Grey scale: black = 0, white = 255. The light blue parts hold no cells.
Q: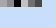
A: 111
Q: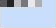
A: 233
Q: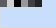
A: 64
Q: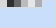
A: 230
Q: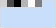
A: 252
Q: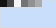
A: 145
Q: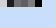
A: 126
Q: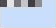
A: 63
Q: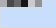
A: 203
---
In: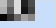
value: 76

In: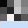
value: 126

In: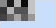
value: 195

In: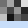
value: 222

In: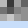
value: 99

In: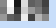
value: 65

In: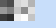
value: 180

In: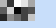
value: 167
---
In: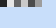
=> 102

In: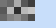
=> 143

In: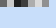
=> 32

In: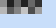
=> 131

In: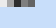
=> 45

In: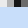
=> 22

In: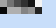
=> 175

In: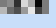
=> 79

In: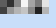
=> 180

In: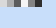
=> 92
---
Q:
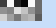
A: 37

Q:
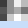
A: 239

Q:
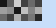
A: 206

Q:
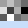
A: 148

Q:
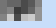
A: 101

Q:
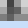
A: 153

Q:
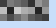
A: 108

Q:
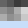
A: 59

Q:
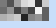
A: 162

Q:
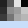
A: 227
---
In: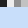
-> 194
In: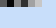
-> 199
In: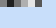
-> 87
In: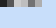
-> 174
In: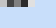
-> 224
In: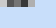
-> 175
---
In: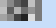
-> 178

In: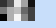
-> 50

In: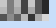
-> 199

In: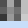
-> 80

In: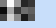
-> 124

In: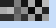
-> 35

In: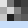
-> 228
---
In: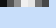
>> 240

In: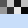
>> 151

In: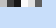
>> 23

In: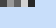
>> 153

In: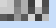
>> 92

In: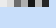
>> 175

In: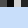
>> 77

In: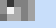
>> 173

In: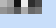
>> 89

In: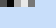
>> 6
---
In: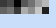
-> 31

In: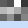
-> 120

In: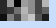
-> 98

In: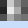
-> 82

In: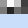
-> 77

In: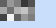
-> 140

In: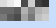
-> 191

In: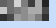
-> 73

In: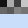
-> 116

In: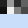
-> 72
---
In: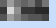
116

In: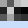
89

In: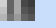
168

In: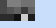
127

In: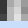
169

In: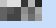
53

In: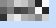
153

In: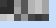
179
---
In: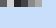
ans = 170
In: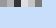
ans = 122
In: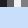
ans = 127
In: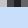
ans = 102
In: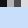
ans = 220
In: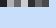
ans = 74
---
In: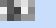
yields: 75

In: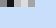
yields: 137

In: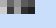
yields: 47

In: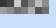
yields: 69

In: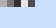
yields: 78

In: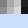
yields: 34

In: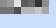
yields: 78
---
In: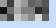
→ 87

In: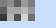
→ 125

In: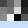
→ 25

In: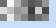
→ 150

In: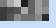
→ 125

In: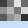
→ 105

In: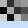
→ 153

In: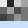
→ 162

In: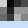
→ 73
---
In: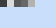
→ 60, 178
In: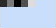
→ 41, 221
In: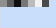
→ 143, 74
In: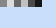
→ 134, 22
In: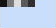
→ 18, 46
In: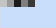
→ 196, 56
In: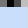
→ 118, 191
